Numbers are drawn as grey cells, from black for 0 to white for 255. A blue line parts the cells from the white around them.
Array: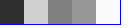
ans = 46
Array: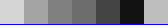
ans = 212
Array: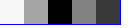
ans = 247
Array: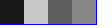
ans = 24
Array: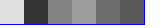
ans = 224
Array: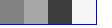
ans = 130
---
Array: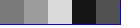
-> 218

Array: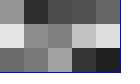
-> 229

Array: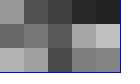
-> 192

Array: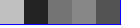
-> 192

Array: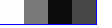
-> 253

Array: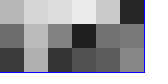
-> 235

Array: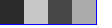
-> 200
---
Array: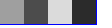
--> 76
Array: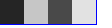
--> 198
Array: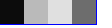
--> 186
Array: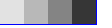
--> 184
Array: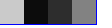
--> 12
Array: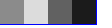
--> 220
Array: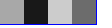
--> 24
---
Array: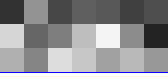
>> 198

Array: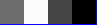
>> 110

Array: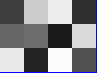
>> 232

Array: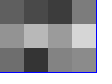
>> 110

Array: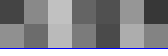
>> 123

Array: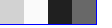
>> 210

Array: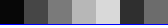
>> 183
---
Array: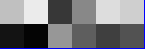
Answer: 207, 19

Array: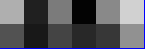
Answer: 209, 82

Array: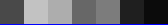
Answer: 11, 73

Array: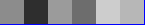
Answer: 183, 140

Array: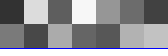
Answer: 65, 122

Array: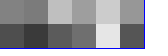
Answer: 151, 78
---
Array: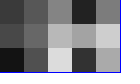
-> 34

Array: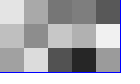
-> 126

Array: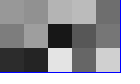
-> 187

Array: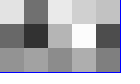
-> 208

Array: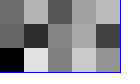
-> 162

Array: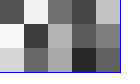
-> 68

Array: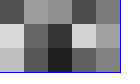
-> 75
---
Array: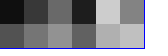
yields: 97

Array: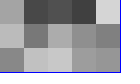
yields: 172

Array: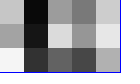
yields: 219

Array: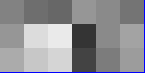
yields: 52

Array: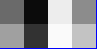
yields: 50

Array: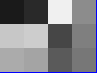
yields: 205
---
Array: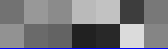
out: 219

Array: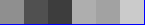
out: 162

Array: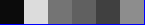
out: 64

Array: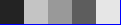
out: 93

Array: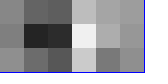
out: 121

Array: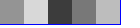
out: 120

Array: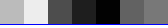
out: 98
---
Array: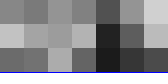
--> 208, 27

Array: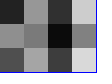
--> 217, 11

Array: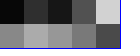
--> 210, 7

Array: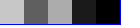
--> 199, 0

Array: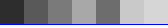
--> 214, 45

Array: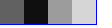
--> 214, 15

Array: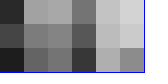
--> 211, 29
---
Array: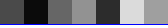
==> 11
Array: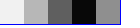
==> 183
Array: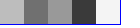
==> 112
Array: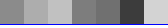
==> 173
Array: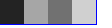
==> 166
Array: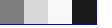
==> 216
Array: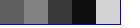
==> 130
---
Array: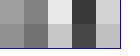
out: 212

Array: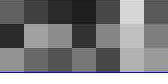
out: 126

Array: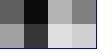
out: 128

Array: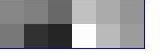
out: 149

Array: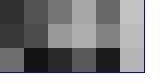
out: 188

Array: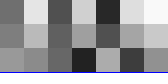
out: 201

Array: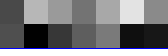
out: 138

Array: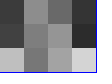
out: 44

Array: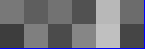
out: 108
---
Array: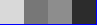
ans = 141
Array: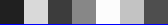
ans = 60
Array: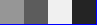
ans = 240
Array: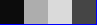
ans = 218
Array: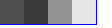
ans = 147
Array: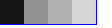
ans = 176
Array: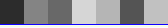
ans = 103
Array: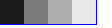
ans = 174
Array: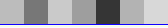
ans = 201
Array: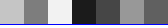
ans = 242
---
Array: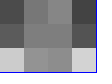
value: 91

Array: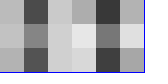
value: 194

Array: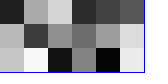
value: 185

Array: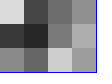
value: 57

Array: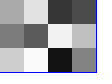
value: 124

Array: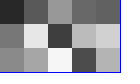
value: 119

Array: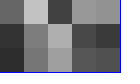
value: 51

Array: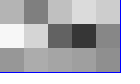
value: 247

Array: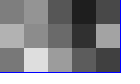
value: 178
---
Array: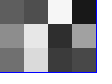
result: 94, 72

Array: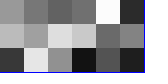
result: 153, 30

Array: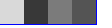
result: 217, 84

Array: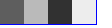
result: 94, 237

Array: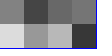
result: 130, 55

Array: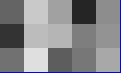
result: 100, 168

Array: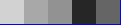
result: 210, 101

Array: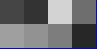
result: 69, 39
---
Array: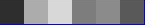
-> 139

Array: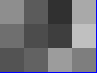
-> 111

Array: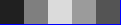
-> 84

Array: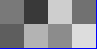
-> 94

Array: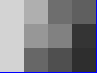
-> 211

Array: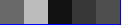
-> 78

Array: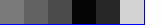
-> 39
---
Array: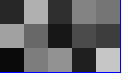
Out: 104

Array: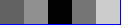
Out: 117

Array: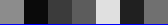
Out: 92

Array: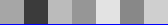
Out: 166

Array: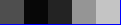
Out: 78

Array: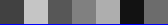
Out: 108

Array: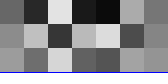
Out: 133

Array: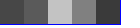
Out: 90

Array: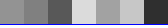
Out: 147
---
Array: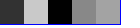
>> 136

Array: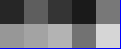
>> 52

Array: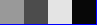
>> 153

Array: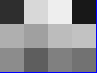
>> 94

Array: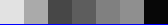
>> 93

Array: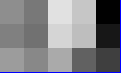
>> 63

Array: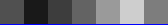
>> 80
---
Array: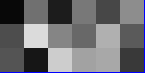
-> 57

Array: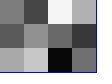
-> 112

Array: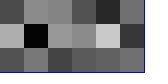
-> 112

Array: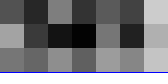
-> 196

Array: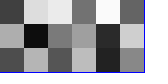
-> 136

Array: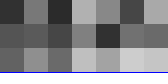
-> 197
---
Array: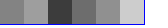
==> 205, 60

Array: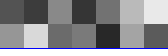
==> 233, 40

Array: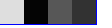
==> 222, 4

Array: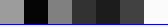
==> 251, 5

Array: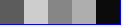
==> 205, 11

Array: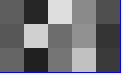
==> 222, 32
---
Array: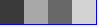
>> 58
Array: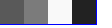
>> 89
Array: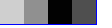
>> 207
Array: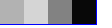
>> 178
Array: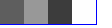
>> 94
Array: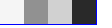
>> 245
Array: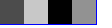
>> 76
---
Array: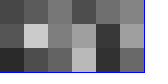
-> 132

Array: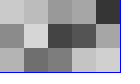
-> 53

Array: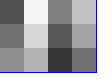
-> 193

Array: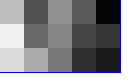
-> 5

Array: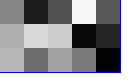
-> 87

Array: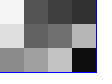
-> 50

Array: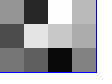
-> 185
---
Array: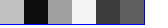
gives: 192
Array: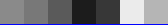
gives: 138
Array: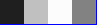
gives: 31
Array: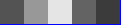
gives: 83
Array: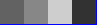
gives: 98
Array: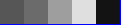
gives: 86
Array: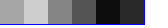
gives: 166
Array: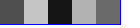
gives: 78
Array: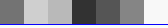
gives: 114
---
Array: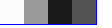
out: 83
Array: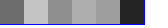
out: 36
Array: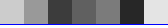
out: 228
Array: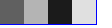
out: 224
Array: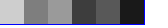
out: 25
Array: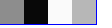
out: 183
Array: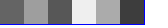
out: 61
